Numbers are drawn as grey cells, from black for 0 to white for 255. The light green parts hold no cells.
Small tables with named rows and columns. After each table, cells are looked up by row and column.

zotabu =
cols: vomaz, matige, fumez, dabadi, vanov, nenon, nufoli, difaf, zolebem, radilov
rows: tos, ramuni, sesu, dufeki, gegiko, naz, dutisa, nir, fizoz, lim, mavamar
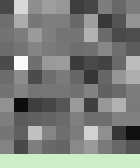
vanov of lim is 111
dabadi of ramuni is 127
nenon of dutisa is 113
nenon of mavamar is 137
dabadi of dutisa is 118
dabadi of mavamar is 105
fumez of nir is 62
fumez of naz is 75
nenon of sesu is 117

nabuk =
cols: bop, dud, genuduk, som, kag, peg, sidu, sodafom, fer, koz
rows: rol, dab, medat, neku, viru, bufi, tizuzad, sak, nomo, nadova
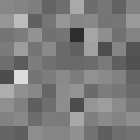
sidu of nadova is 114
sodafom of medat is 142
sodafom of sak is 157
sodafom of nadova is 95
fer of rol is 98
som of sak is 111
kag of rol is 110
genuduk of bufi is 117
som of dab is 118
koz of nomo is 142
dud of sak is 128
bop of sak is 143
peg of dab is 134
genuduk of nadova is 142
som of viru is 113
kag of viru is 106
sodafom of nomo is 138
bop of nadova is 101

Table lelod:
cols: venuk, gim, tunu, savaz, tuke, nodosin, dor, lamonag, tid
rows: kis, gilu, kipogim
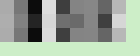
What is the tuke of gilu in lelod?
111
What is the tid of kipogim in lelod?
183
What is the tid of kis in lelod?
183
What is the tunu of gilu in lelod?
36
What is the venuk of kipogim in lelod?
172
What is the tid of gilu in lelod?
214
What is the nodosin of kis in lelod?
132
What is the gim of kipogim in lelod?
119
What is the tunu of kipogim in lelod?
12
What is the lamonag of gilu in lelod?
63
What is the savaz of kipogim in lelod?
218
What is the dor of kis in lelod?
135
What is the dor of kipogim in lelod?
133
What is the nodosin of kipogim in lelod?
132
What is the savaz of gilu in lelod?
214
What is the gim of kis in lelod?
119
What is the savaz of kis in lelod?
220
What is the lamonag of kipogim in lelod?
101
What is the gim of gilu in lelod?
129
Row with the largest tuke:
gilu

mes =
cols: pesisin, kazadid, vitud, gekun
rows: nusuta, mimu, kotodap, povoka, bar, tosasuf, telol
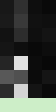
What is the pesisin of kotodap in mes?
18
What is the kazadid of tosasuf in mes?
80
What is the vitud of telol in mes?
20
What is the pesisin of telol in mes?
43
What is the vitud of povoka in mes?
9
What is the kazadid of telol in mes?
212
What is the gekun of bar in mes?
8
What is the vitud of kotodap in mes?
15
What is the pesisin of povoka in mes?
21
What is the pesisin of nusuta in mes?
24
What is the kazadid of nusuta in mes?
48
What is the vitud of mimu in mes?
17
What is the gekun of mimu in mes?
15
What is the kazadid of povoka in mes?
14
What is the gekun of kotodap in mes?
20
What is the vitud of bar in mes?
12
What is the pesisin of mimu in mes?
26

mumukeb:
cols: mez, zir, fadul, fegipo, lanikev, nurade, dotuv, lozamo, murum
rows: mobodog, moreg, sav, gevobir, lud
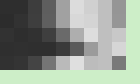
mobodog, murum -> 149
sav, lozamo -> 191
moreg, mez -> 44
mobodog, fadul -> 61
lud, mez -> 49
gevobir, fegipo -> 47
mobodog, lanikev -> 161
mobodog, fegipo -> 94
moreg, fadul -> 62
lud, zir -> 52
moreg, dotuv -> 212
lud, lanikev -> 186
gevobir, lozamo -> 191
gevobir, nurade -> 91
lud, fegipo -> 117
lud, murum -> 121
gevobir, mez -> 47
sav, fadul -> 49
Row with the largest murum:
gevobir

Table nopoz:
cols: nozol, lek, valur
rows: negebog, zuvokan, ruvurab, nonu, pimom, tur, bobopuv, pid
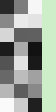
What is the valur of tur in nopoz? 161
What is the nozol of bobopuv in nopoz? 183
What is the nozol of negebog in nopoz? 40
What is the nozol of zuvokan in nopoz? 136
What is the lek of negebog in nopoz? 125
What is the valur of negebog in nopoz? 246
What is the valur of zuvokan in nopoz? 227
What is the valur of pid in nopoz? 31
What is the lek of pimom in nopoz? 226
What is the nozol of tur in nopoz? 104
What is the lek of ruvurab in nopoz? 95
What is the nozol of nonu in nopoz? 27
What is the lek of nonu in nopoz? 171
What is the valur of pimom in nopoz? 25
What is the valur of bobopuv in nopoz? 137
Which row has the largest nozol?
pid

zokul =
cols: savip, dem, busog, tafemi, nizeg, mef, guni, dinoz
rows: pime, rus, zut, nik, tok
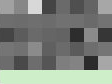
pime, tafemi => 69
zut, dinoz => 54
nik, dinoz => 117
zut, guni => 139
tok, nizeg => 126
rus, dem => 108
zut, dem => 92
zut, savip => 69
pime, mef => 79
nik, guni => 110
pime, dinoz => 167
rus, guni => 106
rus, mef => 112
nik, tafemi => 96
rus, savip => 110
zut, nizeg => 99
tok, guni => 43
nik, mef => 91
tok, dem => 73
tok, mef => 131

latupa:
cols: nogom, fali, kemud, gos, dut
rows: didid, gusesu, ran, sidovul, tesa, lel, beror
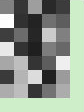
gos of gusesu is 112
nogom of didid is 129
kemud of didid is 158
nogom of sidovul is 233
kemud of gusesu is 35
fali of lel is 180
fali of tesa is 190
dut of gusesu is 93
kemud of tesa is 52
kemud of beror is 52
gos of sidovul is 125
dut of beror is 172

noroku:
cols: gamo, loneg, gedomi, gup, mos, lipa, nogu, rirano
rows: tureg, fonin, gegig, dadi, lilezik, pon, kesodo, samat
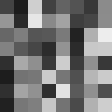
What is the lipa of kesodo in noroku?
90
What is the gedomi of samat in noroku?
127
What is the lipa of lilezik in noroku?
59
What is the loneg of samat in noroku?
119
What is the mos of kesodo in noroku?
227
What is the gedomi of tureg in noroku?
207
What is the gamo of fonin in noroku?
150
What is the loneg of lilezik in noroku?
169
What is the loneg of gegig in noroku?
126
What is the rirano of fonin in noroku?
140
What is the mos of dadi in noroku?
147
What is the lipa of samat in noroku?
74
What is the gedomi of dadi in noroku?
70
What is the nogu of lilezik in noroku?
144
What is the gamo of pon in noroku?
29
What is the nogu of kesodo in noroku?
144
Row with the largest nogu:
dadi

